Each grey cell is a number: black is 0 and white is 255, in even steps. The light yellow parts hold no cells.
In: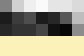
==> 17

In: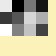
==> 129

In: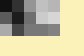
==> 120

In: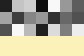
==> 219

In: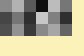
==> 137

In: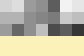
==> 75

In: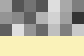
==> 191

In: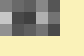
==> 95

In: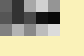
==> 137
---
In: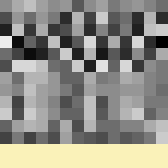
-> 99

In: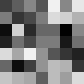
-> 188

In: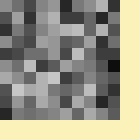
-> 169

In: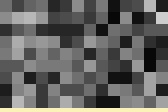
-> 140

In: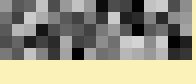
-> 183
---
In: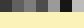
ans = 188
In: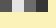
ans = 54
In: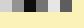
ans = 93
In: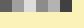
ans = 64
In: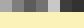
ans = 50
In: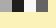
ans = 100
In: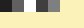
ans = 127
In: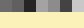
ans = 200
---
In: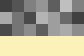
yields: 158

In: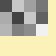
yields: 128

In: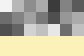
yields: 231

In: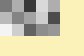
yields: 98

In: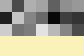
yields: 184

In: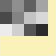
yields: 207
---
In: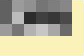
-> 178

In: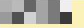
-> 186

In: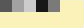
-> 122

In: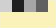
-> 96

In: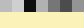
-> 177

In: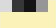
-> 55

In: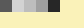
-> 159

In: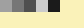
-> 118

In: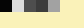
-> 78
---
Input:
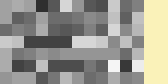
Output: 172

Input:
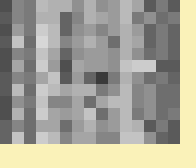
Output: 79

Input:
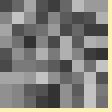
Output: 165

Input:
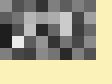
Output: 30

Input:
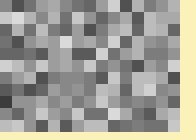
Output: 60

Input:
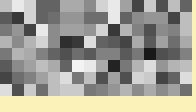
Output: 90

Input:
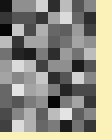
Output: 103
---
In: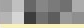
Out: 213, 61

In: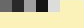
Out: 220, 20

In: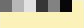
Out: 225, 7

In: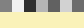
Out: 241, 47

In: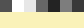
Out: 255, 35

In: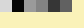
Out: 216, 5

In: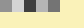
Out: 212, 63

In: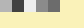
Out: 237, 65

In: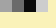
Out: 205, 10
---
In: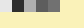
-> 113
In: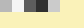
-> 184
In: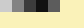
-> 92
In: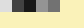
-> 114
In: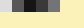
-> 87
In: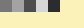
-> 119
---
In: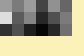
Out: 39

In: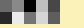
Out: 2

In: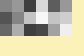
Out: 248

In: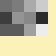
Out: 148

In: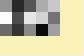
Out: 230

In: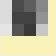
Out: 66

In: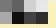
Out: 97

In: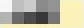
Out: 203

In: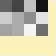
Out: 172
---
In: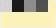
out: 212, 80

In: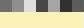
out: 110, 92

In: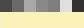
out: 72, 50

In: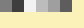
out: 125, 93

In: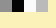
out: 144, 186

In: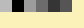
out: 187, 85

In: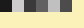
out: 26, 76

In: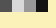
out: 82, 19

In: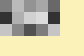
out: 125, 197
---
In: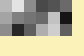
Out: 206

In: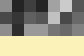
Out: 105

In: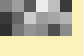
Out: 79

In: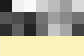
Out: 167

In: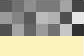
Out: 199

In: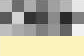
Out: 100
